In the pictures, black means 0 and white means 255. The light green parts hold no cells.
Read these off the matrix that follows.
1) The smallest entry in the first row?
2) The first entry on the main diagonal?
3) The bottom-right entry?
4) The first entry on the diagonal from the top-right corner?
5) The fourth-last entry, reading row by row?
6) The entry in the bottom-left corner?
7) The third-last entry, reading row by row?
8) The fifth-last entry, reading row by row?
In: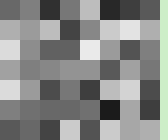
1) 40
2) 104
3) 175
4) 89
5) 83
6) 89
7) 203
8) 203

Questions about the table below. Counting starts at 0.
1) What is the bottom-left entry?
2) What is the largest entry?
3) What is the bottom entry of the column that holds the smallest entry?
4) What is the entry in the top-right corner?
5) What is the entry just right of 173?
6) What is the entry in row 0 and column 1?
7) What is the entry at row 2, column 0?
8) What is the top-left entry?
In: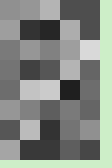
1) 165
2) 217
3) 94
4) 78
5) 78
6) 150
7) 122
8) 144

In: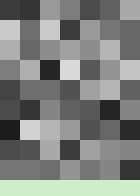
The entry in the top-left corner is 60
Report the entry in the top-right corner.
169
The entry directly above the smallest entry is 75
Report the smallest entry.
29
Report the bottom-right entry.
52
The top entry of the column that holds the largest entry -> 125
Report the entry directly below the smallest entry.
75
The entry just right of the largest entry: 88
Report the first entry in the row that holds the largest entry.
125
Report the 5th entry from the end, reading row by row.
110
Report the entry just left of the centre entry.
110
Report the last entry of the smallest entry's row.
44
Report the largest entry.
217
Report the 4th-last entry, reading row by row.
147
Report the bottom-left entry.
117
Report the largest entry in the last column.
195
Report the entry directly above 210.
52
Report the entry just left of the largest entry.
37
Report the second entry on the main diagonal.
110

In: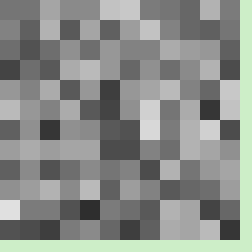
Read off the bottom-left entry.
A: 82
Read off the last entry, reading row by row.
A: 54
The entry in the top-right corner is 123
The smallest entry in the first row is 103
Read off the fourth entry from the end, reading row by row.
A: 171
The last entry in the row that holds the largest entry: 103
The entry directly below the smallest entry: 138
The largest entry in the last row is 186
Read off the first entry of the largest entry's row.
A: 224
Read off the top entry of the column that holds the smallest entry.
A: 138
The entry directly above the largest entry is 144
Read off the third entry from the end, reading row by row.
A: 165
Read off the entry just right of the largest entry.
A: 123
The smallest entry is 46
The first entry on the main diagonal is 117
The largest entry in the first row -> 200

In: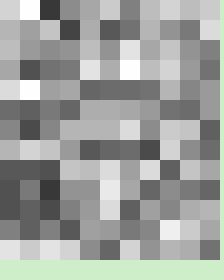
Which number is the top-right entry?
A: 203
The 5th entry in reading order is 167
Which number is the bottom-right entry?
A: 114
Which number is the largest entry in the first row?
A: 254
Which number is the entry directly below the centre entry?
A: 102
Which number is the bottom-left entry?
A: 227
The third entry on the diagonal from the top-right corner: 196
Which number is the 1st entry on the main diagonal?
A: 211
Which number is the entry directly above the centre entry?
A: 173
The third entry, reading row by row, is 56
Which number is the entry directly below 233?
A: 219
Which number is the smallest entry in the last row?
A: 102
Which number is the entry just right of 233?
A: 167
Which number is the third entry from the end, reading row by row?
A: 181
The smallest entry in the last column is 96
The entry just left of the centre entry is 181

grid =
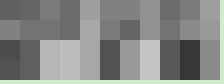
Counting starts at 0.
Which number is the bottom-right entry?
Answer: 137
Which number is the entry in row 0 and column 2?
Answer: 122
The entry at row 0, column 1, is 101
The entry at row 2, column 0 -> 76
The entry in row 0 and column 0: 95
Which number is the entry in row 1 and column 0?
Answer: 129

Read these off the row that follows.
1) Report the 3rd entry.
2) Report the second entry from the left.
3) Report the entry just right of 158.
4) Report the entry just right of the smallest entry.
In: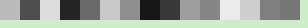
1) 220
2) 77
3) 134
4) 56

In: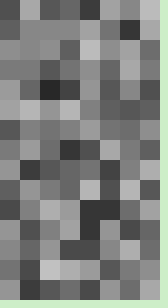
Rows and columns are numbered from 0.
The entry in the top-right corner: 187
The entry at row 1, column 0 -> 95
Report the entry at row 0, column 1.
168
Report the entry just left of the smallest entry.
102
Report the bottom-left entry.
149
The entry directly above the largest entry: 149
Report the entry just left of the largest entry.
74
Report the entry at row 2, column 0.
142
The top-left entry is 80
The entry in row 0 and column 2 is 87
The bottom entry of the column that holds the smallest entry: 87
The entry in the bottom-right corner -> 168
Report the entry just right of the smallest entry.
67
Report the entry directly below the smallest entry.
149
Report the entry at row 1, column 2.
135
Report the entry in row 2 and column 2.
142

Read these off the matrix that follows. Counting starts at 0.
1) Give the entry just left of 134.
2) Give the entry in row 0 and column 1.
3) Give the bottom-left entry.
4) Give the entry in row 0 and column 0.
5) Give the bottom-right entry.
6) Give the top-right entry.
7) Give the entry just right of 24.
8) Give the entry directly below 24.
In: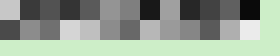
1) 154
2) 58
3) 74
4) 199
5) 235
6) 10
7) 160
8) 183
